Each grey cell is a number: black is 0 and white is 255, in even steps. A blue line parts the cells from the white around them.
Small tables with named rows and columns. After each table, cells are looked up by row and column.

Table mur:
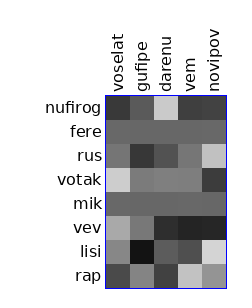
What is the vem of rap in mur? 194
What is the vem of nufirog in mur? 63
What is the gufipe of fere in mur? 103
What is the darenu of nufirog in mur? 202
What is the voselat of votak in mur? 205
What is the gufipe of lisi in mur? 19
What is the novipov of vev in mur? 38
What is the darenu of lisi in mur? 92
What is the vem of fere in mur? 103
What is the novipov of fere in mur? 104
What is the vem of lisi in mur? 79
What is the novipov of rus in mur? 193
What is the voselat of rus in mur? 117
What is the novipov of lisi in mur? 212
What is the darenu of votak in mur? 127
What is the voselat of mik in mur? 104
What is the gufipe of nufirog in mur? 90
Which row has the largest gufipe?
rap

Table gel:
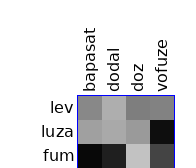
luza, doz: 154
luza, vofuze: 14
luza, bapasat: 160
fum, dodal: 31
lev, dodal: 174
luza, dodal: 169
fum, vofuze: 68
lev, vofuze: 130
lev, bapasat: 136
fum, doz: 194
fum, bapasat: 8
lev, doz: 126

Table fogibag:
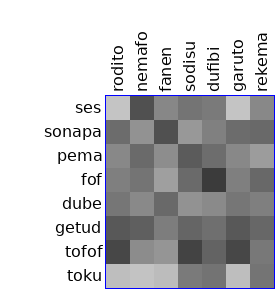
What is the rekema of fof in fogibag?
104
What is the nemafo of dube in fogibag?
137
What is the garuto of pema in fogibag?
136
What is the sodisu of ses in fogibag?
116
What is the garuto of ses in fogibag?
196
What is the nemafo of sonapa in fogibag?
146
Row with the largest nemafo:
toku

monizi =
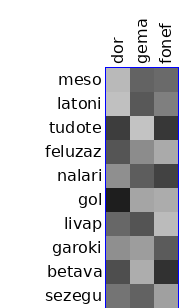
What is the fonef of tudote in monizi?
55
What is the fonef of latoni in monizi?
127
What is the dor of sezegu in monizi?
116
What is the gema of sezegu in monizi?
98
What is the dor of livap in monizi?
103
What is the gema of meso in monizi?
99
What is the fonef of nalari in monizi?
66
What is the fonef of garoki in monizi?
91
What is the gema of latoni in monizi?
88
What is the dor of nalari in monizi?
143
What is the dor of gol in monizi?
30
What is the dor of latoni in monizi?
192
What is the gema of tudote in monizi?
195
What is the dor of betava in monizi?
78
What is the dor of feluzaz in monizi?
85
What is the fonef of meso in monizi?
106
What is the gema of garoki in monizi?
157
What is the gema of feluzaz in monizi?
140
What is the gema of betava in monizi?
173
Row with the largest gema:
tudote

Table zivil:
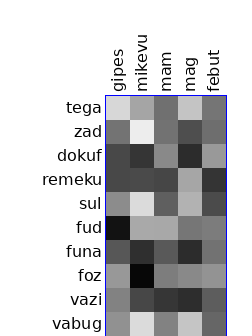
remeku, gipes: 72
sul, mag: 178
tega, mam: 112
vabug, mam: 130
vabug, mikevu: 219
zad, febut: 110
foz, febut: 147
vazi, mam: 54
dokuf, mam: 137
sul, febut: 75
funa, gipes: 87
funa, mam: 89
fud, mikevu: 169
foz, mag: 137

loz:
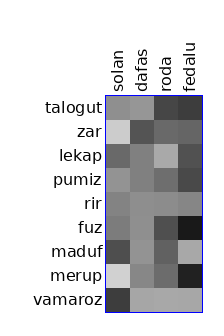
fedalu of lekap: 81
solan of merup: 209
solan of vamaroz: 61
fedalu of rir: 134
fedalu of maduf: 168
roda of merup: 108
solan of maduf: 78
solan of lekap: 105
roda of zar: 105
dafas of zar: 84
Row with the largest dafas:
vamaroz

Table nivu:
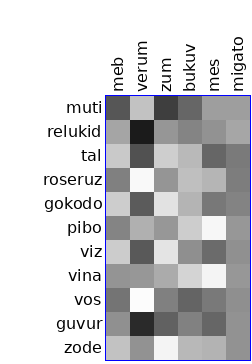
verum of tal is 81
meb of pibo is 132
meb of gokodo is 205
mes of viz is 107
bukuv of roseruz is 191
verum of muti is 194
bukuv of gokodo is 180
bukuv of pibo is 205
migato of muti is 158
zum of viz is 228

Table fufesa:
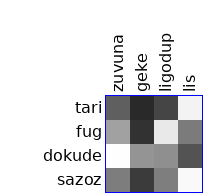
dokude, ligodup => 143
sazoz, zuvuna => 125
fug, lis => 123
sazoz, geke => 59
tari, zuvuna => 95
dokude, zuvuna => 254
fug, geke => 50
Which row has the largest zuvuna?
dokude

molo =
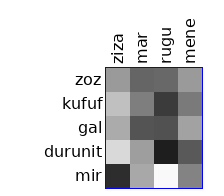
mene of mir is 131
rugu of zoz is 104
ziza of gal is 171
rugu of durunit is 30
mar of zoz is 101
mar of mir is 168
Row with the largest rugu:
mir

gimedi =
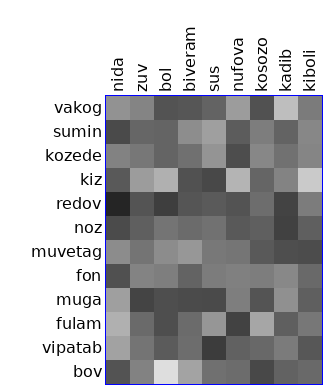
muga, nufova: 126
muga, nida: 159
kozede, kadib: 113
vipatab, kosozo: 104
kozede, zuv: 119
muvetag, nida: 140
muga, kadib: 144
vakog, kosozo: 81
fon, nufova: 128
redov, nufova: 83
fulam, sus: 150
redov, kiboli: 124
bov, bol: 222
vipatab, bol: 91

